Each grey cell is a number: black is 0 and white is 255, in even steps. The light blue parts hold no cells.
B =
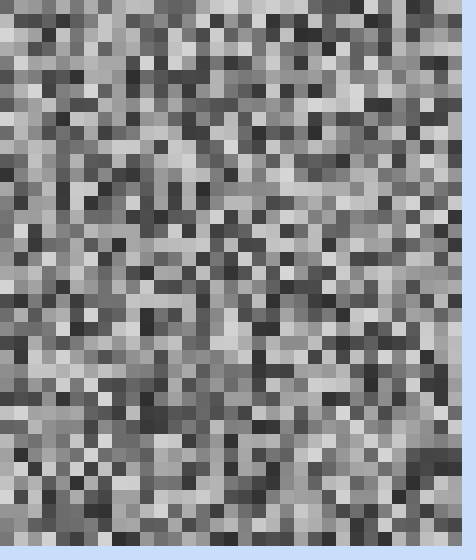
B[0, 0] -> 104
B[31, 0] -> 185
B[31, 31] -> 127
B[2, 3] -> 54
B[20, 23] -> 205
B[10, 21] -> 143
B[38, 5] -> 63
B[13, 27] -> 168
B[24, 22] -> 189
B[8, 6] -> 188
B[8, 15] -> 91
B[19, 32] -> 119
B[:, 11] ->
[107, 135, 79, 96, 63, 85, 78, 115, 159, 195, 70, 177, 154, 153, 159, 51, 102, 185, 94, 167, 79, 190, 114, 91, 173, 76, 92, 61, 120, 64, 61, 206, 174, 168, 117, 196, 211, 94, 112]
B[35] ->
[212, 72, 193, 53, 110, 171, 90, 70, 159, 160, 80, 196, 182, 188, 203, 180, 78, 70, 51, 125, 165, 159, 157, 85, 208, 144, 144, 205, 47, 103, 200, 169, 167]
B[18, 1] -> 66
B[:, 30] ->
[73, 84, 147, 176, 64, 178, 147, 203, 63, 192, 68, 213, 129, 164, 74, 188, 123, 144, 185, 147, 154, 71, 153, 203, 205, 49, 107, 60, 185, 169, 143, 141, 69, 71, 91, 200, 62, 177, 190]
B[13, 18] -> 137
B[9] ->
[107, 183, 137, 77, 111, 80, 166, 64, 103, 122, 190, 195, 169, 60, 63, 193, 187, 108, 50, 93, 72, 124, 47, 187, 142, 113, 67, 161, 191, 60, 192, 210, 173]
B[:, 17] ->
[171, 98, 148, 207, 81, 121, 92, 133, 87, 108, 92, 198, 185, 141, 184, 168, 97, 70, 204, 82, 171, 87, 76, 189, 172, 200, 116, 141, 157, 68, 131, 171, 167, 164, 101, 70, 109, 129, 132]
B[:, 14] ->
[166, 206, 74, 117, 66, 70, 142, 97, 132, 63, 84, 117, 185, 46, 67, 160, 180, 199, 60, 189, 78, 58, 89, 85, 95, 141, 91, 116, 103, 104, 91, 109, 134, 88, 173, 203, 112, 111, 150]
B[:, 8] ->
[171, 171, 158, 154, 166, 145, 158, 156, 162, 103, 202, 178, 68, 96, 122, 130, 167, 48, 134, 147, 179, 113, 98, 195, 149, 112, 172, 73, 82, 60, 108, 107, 129, 73, 208, 159, 169, 162, 46]
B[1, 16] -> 149
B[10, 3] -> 175
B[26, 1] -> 131
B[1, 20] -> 101
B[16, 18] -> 197
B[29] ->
[192, 211, 163, 167, 157, 166, 98, 86, 60, 186, 60, 64, 85, 79, 104, 79, 109, 68, 194, 155, 187, 92, 161, 120, 214, 87, 164, 75, 134, 146, 169, 213, 106]
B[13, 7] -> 51
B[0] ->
[104, 160, 151, 119, 172, 120, 172, 108, 171, 189, 186, 107, 98, 104, 166, 200, 211, 171, 194, 206, 189, 199, 102, 81, 82, 51, 208, 114, 184, 53, 73, 181, 186]
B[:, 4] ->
[172, 56, 194, 165, 139, 85, 126, 120, 49, 111, 101, 105, 90, 57, 59, 104, 131, 114, 134, 149, 55, 141, 175, 212, 82, 209, 177, 205, 53, 157, 132, 114, 141, 108, 146, 110, 108, 107, 90]
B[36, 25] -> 109
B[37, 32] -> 70
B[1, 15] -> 61
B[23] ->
[138, 110, 108, 121, 212, 49, 71, 93, 195, 211, 47, 91, 125, 136, 85, 145, 211, 189, 53, 51, 200, 172, 149, 209, 152, 187, 63, 95, 204, 90, 203, 153, 206]
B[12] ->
[51, 130, 174, 154, 90, 143, 81, 135, 68, 55, 102, 154, 133, 195, 185, 125, 55, 185, 123, 193, 214, 132, 80, 109, 127, 177, 183, 116, 131, 165, 129, 199, 151]

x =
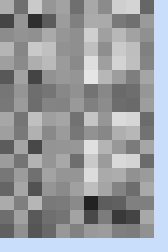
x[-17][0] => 174
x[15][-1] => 168
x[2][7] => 160
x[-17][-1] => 102
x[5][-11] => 88
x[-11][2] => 110
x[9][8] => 175
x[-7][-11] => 92
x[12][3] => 163
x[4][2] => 174
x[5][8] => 157
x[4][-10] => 138
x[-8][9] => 183
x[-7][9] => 123
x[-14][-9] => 201
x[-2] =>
[110, 161, 89, 111, 116, 163, 73, 124, 57, 68, 168]
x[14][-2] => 128
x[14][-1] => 127
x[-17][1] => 112
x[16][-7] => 152
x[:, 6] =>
[168, 171, 207, 191, 222, 229, 115, 128, 197, 146, 224, 201, 220, 190, 34, 73, 153]
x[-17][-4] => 139
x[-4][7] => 165
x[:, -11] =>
[174, 69, 140, 181, 159, 88, 118, 120, 167, 159, 92, 156, 119, 101, 171, 110, 96]
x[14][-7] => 123
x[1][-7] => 156
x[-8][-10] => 121
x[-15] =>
[140, 147, 144, 170, 150, 143, 207, 160, 184, 162, 144]
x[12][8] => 173
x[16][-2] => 124
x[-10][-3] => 109
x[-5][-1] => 155
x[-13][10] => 132
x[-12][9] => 126

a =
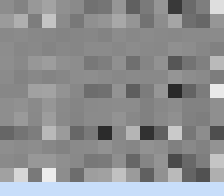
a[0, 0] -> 141
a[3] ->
[141, 135, 137, 132, 136, 134, 139, 139, 136, 140, 137, 136, 144, 141, 135, 129]
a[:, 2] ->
[152, 125, 136, 137, 151, 136, 161, 138, 137, 125, 141, 152, 121]
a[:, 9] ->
[96, 149, 136, 140, 111, 138, 94, 140, 136, 181, 134, 102, 155]
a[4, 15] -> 186
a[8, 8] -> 147
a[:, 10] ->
[122, 114, 139, 137, 133, 137, 124, 129, 129, 49, 146, 133, 96]
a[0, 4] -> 144
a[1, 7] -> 149
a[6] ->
[135, 135, 161, 163, 147, 136, 109, 112, 147, 94, 124, 150, 41, 99, 124, 233]
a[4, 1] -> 137
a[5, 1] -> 131
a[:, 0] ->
[141, 155, 137, 141, 142, 139, 135, 142, 142, 102, 142, 138, 161]
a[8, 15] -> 143
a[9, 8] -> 135
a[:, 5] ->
[138, 120, 134, 134, 141, 141, 136, 133, 132, 103, 138, 137, 109]
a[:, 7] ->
[117, 149, 131, 139, 126, 139, 112, 139, 139, 43, 146, 122, 161]
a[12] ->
[161, 215, 121, 236, 141, 109, 158, 161, 193, 155, 96, 145, 186, 100, 81, 175]
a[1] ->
[155, 175, 125, 196, 139, 120, 144, 149, 168, 149, 114, 141, 165, 111, 103, 150]
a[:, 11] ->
[149, 141, 137, 136, 146, 137, 150, 136, 138, 96, 142, 148, 145]
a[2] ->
[137, 139, 136, 135, 132, 134, 135, 131, 140, 136, 139, 137, 136, 138, 138, 139]
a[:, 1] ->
[131, 175, 139, 135, 137, 131, 135, 145, 154, 116, 139, 135, 215]
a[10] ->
[142, 139, 141, 135, 130, 138, 139, 146, 137, 134, 146, 142, 128, 137, 130, 147]

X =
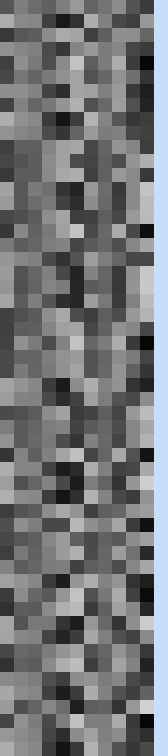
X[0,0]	86
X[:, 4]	[125, 26, 170, 55, 138, 145, 46, 148, 21, 53, 160, 162, 168, 52, 65, 164, 160, 131, 50, 71, 124, 46, 169, 160, 131, 146, 144, 27, 45, 162, 130, 77, 164, 28, 72, 22, 168, 72, 155, 155, 126, 29, 150, 175, 51, 36, 148, 173, 62, 29, 108, 125, 45, 20]
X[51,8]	171
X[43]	[49, 93, 91, 139, 175, 185, 59, 96, 161, 136, 39]
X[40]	[131, 92, 102, 124, 126, 65, 94, 103, 77, 134, 167]
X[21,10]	188
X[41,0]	161
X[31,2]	105
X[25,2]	100
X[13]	[162, 88, 122, 112, 52, 36, 151, 108, 57, 137, 194]
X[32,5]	192
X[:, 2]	[108, 134, 92, 127, 121, 100, 131, 101, 136, 127, 95, 93, 93, 122, 109, 92, 98, 101, 128, 103, 99, 126, 91, 95, 123, 100, 101, 135, 129, 92, 101, 105, 96, 133, 101, 136, 92, 126, 95, 98, 102, 135, 103, 91, 121, 131, 99, 92, 125, 134, 99, 124, 130, 136]
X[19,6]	131
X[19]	[155, 83, 103, 127, 71, 36, 131, 101, 56, 145, 199]
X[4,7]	123
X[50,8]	51
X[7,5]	176
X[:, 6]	[99, 173, 63, 152, 94, 82, 160, 81, 178, 154, 71, 68, 64, 151, 140, 65, 73, 91, 156, 131, 91, 157, 62, 70, 102, 82, 84, 174, 159, 67, 91, 129, 69, 172, 125, 177, 64, 143, 73, 75, 94, 173, 81, 59, 151, 166, 80, 61, 147, 171, 94, 126, 160, 178]
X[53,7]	132
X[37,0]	79
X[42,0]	59
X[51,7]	125
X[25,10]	68
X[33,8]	65
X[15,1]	79
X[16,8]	170
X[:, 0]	[86, 172, 57, 144, 64, 72, 143, 66, 173, 146, 63, 70, 56, 162, 153, 71, 55, 120, 150, 155, 149, 164, 65, 64, 66, 74, 73, 163, 156, 74, 125, 146, 53, 172, 158, 175, 61, 79, 72, 63, 131, 161, 59, 49, 165, 163, 71, 50, 137, 167, 155, 68, 151, 174]
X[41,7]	131
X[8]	[173, 144, 136, 59, 21, 61, 178, 132, 86, 54, 62]
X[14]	[153, 88, 109, 121, 65, 44, 140, 104, 62, 138, 187]
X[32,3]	128
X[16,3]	121

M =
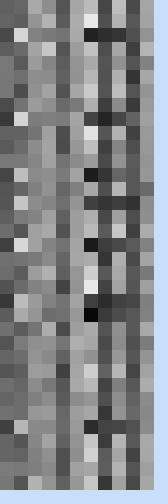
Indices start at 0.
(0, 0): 96
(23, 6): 170
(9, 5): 160
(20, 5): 147
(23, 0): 112
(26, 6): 205
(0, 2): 169
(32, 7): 92
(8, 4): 123
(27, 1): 102
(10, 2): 140
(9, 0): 98
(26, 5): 165
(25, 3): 137
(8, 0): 57
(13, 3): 146
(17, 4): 114
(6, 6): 201
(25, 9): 86
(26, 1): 94
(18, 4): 101
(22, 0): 92
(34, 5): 151
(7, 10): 154
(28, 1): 108
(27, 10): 172
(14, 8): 62
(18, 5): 166
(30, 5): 153
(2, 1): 213
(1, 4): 91
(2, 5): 169
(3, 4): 84
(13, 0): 84
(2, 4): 116
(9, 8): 177
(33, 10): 159
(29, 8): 147
